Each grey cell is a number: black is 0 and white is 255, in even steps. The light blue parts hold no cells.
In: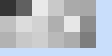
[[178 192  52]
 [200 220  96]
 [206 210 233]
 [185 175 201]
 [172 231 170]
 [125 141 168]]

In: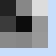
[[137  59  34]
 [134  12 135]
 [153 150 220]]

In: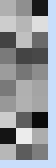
[[183  20 204 152 121 156 122  67 205 176]
 [ 92 236  93 177 176 118  68 192 182 143]
 [125 173  11 166 164 141  72 106 222  23]]

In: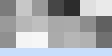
[[144 154 123]
 [244 183 199]
 [246 191 153]
 [171 169  70]
 [182 170  44]
 [177 141 224]
 [112  96 234]]

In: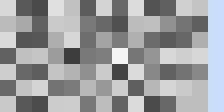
[[201 104 206  97 218 187 216]
 [ 88 195 104 192  85 169  89]
 [ 76 212  94 197  87  97  74]
 [204 115 196 156 174 202 224]
 [205 123 179  61 215 199 193]
 [120 184 144 121 110 121  92]
 [189 152 203 126 164 104 212]
 [ 99 205  68 245 124  80 104]
 [219  95 219 118 176 188 220]
 [ 75 183 136 149 108 191  83]
 [104 213  97 216  91 145  96]
 [190 202 115 207 103 116 208]
 [190 190 136 215 175  95 196]]

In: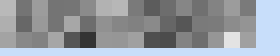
[[163 175 185]
 [136 103 116]
 [130 153 156]
 [166 116 116]
 [ 85 167 117]
 [ 51 109 139]
 [151 145 178]
 [150 134 183]
 [160 129 122]
 [ 79 138  92]
 [ 76 102 109]
 [131  86 134]
 [110 122 112]
 [150 123 131]
 [227 140 156]
 [160 148 122]]

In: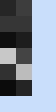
[[ 11  49 200  15  54  38]
 [ 36 188  68  29  54  61]]

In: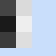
[[ 59  26  69]
 [222 238 218]]

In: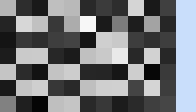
[[129  25 197  28  20  36 182]
 [ 31 197  43 202  55 215  45]
 [  5 207  18 203  45 193  25]
 [191  55 195  39  62  56 191]
 [197  41 205  27  67 172 185]
 [ 41 191  38 192  21 247  41]
 [ 56 207  37 201 207  26  59]
 [ 28 208  22 233 201 124  45]
 [ 42  68 206  40  61  29 213]
 [ 63 213   7 210  48 163  25]
 [ 70  61  58  39  62  38  64]]
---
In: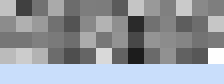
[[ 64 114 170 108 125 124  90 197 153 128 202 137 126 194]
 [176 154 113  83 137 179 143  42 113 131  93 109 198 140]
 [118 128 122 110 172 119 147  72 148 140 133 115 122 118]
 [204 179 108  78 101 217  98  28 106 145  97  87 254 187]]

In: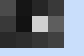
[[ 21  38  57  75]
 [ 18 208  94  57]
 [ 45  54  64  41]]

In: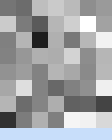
[[108 190 202 186 142 154 117]
 [123  90 182 207 255 162 203]
 [181  30 176 120 183 242 128]
 [151 176 173 211 141 182 130]
 [157 130 181 168 138 184 146]
 [222 131 104 129 144 239 167]
 [108 132 174  97 100  68 181]
 [124 176 127 245 241 216  49]]

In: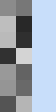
[[119 139]
 [ 40 190]
 [ 47 186]
 [212  49]
 [ 99 153]
 [105 149]
 [181  84]]

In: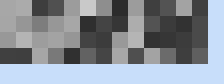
[[171  62  80 156 201 142  44 156  63  83 163  64 167]
 [150 125 151 167  47  68  54 173  83  59  50  74 166]
 [180 157 163 150  67  60 153 181  50  54  60  74 152]
 [ 63 166 121  48  98  69 167  79 163 107  62  95  64]]

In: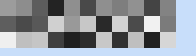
[[141  93  35 143  73 143 126 145  68 131 156]
 [ 74  88 208 153 199  41 210  75 241 123  94]
 [191 197  63  31  45 200  49 191  33 214 239]]
